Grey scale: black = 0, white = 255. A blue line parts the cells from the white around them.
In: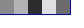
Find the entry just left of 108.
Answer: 223
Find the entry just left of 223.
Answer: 44
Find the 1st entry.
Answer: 138

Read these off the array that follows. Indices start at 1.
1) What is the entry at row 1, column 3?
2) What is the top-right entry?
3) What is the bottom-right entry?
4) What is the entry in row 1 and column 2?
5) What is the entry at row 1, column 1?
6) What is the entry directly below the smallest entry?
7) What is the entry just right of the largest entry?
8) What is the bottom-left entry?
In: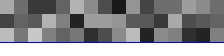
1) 57
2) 110
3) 128
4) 110
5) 169
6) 148
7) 128
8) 188
